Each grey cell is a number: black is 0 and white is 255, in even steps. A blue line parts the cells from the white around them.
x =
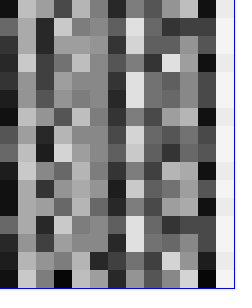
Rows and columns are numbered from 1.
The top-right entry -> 235
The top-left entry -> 17
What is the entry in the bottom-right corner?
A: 244
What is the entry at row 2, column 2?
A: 170
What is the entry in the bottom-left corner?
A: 17
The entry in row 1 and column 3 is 158
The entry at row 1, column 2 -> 190
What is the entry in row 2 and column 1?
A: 104

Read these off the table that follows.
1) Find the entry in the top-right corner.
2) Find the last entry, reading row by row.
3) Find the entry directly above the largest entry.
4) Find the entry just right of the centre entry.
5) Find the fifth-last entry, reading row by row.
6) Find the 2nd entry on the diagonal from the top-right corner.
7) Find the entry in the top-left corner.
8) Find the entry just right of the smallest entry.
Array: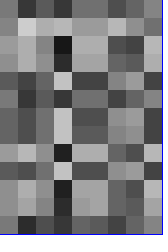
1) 132
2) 132
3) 55
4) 78
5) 100
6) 143
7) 121
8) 174

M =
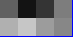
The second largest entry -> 176
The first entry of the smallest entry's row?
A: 96
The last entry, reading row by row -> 135

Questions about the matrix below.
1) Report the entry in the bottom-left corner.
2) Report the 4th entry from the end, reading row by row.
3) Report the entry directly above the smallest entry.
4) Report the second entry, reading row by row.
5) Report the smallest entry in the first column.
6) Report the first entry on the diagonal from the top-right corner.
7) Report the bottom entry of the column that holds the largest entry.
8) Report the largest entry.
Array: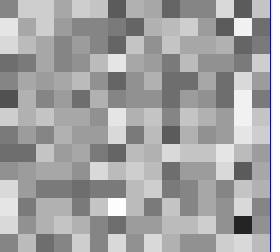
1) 133
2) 145
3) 217
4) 206
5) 81
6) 196
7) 217
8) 253

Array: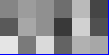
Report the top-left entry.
133
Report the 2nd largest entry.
218
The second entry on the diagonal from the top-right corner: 209
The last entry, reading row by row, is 167
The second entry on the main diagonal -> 167

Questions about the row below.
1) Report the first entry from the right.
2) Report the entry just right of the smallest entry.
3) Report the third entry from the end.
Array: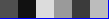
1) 188
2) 220
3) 154

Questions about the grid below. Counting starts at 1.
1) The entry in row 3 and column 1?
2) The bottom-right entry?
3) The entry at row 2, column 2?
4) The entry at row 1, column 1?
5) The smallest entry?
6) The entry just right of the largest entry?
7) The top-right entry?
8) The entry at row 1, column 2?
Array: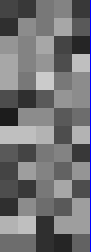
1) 149
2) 98
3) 140
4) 68
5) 28
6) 120
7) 56
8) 56

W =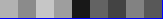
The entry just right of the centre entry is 99
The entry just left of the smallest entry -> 158
